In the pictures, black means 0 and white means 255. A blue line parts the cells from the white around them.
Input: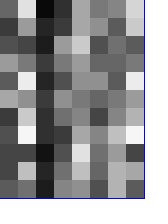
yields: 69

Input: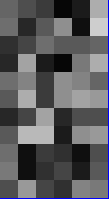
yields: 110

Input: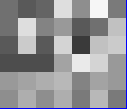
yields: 77

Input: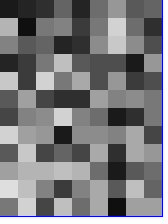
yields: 160

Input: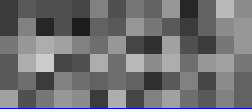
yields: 89

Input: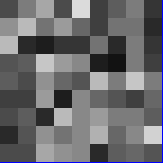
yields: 75
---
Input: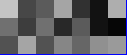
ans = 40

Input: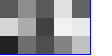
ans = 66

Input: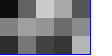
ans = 149

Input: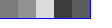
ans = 219

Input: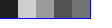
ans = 155

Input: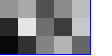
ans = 111
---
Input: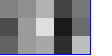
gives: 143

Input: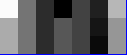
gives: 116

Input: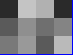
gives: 196

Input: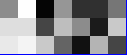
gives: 254

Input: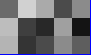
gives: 209

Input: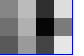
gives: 187

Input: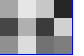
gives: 230

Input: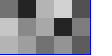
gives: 36

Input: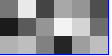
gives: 233

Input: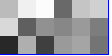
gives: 240
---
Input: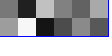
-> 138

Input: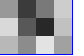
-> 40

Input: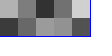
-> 146

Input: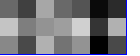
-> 52

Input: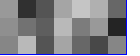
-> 153

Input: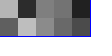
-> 105

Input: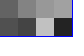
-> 193

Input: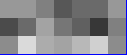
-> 55

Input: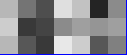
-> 149

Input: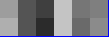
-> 106
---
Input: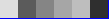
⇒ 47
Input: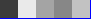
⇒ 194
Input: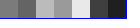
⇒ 31
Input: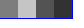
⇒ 50
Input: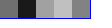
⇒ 130
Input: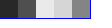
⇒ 132
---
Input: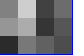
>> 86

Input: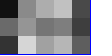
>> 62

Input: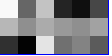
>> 162

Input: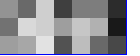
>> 25

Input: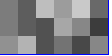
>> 60

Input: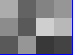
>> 184

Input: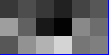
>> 109

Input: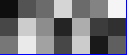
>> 48

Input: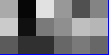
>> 182
